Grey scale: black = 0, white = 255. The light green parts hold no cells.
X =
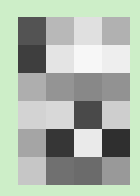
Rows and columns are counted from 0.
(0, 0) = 83
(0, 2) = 224
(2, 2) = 136
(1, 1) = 228
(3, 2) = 73
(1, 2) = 247
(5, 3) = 153

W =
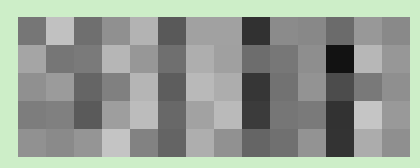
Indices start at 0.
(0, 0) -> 118
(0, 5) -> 89
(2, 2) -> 101
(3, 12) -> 197
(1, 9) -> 119
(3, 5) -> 104
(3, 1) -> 128
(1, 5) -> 111
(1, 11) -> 18
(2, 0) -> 144
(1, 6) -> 174
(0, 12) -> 152
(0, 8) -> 49
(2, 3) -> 128
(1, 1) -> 118
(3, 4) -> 188
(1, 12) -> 183
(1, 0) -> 165
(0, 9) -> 139
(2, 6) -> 185

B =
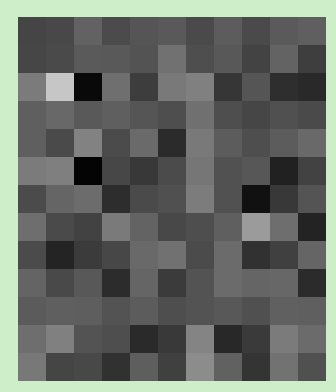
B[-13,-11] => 69
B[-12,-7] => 83
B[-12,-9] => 90
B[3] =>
[95, 104, 89, 95, 85, 78, 112, 78, 70, 80, 74]
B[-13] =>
[69, 72, 98, 75, 85, 89, 74, 92, 74, 90, 95]
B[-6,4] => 99
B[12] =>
[120, 69, 72, 49, 94, 64, 140, 97, 52, 114, 80]
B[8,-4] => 107
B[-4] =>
[100, 73, 88, 44, 101, 59, 83, 107, 101, 103, 43]
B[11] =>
[110, 128, 83, 78, 42, 57, 132, 40, 58, 123, 107]
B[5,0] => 123
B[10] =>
[91, 95, 94, 83, 92, 78, 83, 88, 80, 96, 95]
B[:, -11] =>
[69, 70, 123, 95, 95, 123, 75, 110, 75, 100, 91, 110, 120]
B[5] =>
[123, 127, 4, 71, 56, 75, 118, 81, 87, 33, 66]
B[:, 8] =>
[74, 67, 85, 70, 78, 87, 17, 155, 49, 101, 80, 58, 52]
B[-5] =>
[75, 36, 59, 71, 105, 113, 75, 107, 49, 64, 101]
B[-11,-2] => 46
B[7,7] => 95
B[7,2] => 66
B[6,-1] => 84
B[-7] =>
[75, 101, 108, 45, 74, 80, 124, 81, 17, 56, 84]

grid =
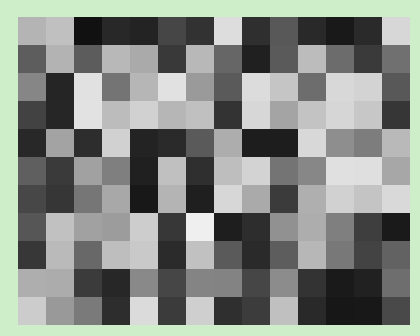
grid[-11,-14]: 180
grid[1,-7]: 102
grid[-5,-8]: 31
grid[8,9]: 93
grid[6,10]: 175
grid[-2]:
[174, 172, 59, 39, 137, 70, 132, 131, 70, 140, 51, 26, 33, 110]
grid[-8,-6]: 215
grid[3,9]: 164
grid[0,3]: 40
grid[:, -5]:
[88, 90, 197, 164, 29, 116, 59, 145, 93, 140, 192]
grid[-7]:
[40, 163, 45, 209, 35, 42, 90, 173, 29, 29, 216, 142, 125, 185]
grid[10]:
[204, 153, 122, 45, 219, 59, 207, 47, 60, 192, 41, 23, 24, 73]
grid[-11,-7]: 221
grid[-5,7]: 215
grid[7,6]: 239
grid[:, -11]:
[40, 184, 116, 188, 209, 127, 168, 156, 190, 39, 45]
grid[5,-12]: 161
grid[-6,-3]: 224
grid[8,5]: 43
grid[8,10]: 183
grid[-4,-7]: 30
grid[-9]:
[134, 37, 225, 116, 182, 225, 154, 90, 220, 197, 109, 216, 211, 88]
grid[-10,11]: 108
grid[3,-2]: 199
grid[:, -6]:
[47, 32, 220, 215, 29, 211, 170, 45, 42, 70, 60]
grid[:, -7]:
[221, 102, 90, 51, 173, 190, 215, 30, 90, 131, 47]
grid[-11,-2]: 42
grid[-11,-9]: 70

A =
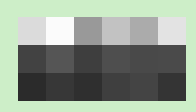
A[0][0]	219
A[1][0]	66
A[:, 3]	[194, 78, 63]
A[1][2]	62
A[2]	[43, 55, 47, 63, 68, 52]
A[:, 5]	[227, 74, 52]

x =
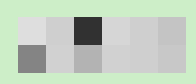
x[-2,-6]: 222
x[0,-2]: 207
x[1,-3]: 209

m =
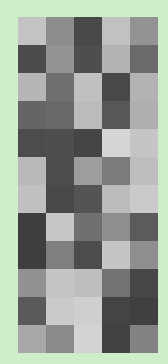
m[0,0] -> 195
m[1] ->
[75, 147, 78, 180, 106]
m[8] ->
[62, 127, 76, 197, 143]
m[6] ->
[192, 72, 84, 188, 202]
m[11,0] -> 168
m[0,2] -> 73
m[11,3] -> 66
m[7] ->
[62, 198, 112, 142, 91]
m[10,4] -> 64
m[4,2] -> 69
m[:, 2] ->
[73, 78, 192, 187, 69, 157, 84, 112, 76, 190, 207, 211]
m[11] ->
[168, 138, 211, 66, 130]
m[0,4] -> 147
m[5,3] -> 123

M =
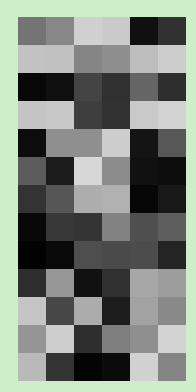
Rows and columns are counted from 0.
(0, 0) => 116
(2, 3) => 48
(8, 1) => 9
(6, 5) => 24
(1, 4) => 189
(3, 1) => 200
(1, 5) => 205
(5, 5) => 13
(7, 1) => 56
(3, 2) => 62
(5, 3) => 140
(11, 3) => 126
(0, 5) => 49
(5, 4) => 17
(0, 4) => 16
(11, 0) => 149
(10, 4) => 162
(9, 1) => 150
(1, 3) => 142
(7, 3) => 130
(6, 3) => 177
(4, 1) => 143

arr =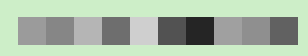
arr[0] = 155
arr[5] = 82
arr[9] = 97
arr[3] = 110

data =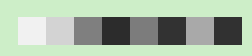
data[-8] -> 241
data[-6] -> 127
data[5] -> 50

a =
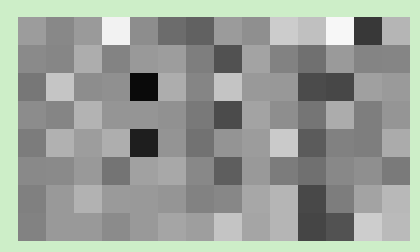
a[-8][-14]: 156
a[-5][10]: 117
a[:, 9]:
[204, 130, 152, 142, 202, 124, 181, 181]
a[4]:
[124, 177, 157, 174, 30, 148, 114, 148, 156, 202, 91, 129, 126, 171]
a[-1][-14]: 130
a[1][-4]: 112
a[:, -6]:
[143, 163, 153, 163, 156, 153, 167, 165]
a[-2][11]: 125
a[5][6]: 136
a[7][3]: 139
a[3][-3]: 172
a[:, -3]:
[247, 154, 71, 172, 129, 136, 125, 82]
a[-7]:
[138, 134, 173, 131, 153, 157, 126, 81, 163, 130, 112, 154, 132, 133]
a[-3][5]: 168
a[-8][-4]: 192
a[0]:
[156, 136, 154, 242, 141, 108, 97, 155, 143, 204, 192, 247, 56, 181]
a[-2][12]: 163
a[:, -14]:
[156, 138, 119, 140, 124, 137, 128, 130]
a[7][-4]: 69
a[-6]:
[119, 197, 141, 144, 10, 173, 133, 196, 153, 152, 75, 71, 160, 154]
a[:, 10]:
[192, 112, 75, 117, 91, 112, 72, 69]
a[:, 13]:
[181, 133, 154, 149, 171, 122, 184, 186]
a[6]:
[128, 153, 178, 154, 153, 149, 130, 135, 167, 181, 72, 125, 163, 184]
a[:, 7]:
[155, 81, 196, 75, 148, 94, 135, 196]
